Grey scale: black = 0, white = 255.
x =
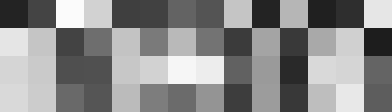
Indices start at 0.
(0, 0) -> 35
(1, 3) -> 110
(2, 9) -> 154
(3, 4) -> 187
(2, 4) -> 199
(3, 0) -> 217
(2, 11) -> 217
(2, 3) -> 80
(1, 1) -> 197
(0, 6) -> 99
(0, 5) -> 65
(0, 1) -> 68
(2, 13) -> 100
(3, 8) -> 61
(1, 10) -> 57
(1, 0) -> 229
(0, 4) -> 63
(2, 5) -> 210
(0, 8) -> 197
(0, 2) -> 251

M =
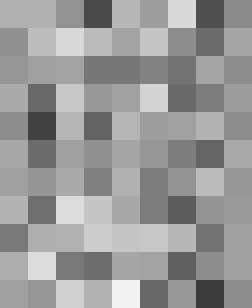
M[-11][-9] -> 176
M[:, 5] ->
[158, 198, 130, 211, 158, 150, 124, 124, 199, 163, 104]
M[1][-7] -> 216
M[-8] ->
[170, 105, 200, 153, 162, 211, 106, 124, 156]
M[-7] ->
[141, 65, 181, 99, 181, 158, 161, 179, 141]
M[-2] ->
[173, 220, 120, 109, 166, 163, 97, 141, 159]
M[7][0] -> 179
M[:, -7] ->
[146, 216, 163, 200, 181, 160, 169, 219, 178, 120, 209]
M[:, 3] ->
[74, 187, 119, 153, 99, 145, 128, 198, 205, 109, 179]
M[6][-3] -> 147
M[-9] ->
[150, 160, 163, 119, 119, 130, 115, 165, 142]
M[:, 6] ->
[217, 142, 115, 106, 161, 125, 147, 93, 182, 97, 153]
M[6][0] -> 160
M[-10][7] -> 107
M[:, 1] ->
[176, 188, 160, 105, 65, 107, 149, 111, 175, 220, 150]
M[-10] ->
[145, 188, 216, 187, 163, 198, 142, 107, 166]
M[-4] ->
[179, 111, 219, 198, 167, 124, 93, 147, 155]
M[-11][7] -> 80
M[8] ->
[120, 175, 178, 205, 197, 199, 182, 114, 160]

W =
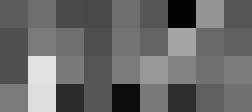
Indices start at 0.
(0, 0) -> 91
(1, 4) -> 115
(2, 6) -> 131
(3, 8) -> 113
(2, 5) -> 152
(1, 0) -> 79
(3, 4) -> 14
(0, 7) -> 148
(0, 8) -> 86
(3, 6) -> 45

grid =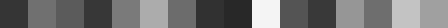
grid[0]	53
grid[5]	172
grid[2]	91
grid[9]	244
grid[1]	112

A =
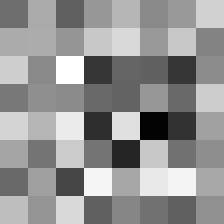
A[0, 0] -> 110
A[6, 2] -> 70
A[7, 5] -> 113
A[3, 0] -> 120
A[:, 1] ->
[170, 172, 137, 143, 181, 116, 159, 148]
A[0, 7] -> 209
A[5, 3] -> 116
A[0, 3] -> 152
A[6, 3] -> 245
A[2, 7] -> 140
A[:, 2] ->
[96, 149, 255, 139, 236, 203, 70, 217]
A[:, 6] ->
[153, 200, 54, 105, 50, 113, 244, 96]
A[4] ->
[212, 181, 236, 46, 224, 3, 50, 161]
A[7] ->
[190, 148, 217, 96, 134, 113, 96, 144]
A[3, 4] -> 99
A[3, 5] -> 151
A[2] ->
[207, 137, 255, 54, 100, 97, 54, 140]

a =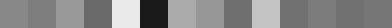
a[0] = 136
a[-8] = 171
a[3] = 105
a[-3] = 124

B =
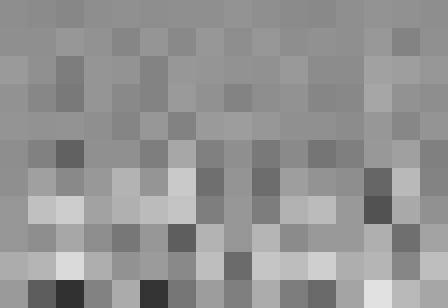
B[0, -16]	142
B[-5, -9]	111
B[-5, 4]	179
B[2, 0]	154
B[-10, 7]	151
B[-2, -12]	146
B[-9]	[154, 144, 125, 149, 147, 131, 151, 149, 146, 145, 153, 140, 140, 161, 158, 150]
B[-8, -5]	134
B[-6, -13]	144
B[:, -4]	[143, 143, 140, 136, 140, 127, 142, 153, 153, 174, 164]
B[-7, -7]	150
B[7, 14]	169
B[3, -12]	137
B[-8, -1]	141
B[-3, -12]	119
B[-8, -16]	146
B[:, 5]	[141, 149, 131, 131, 151, 126, 149, 187, 150, 155, 51]
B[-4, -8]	151
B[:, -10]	[143, 137, 151, 154, 130, 167, 201, 195, 94, 137, 118]
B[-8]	[146, 135, 121, 149, 137, 131, 154, 145, 131, 141, 146, 134, 136, 166, 146, 141]
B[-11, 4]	144
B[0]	[142, 139, 135, 142, 144, 141, 143, 143, 147, 143, 139, 137, 143, 147, 145, 142]
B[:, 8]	[147, 141, 146, 131, 157, 143, 148, 151, 150, 107, 127]
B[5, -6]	138
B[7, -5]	187
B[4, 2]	147
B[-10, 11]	145
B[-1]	[154, 93, 49, 130, 171, 51, 118, 157, 127, 172, 125, 105, 164, 225, 185, 166]
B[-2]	[172, 181, 218, 174, 146, 155, 137, 190, 107, 197, 189, 207, 174, 181, 134, 190]

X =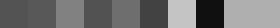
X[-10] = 83
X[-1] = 175
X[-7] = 82
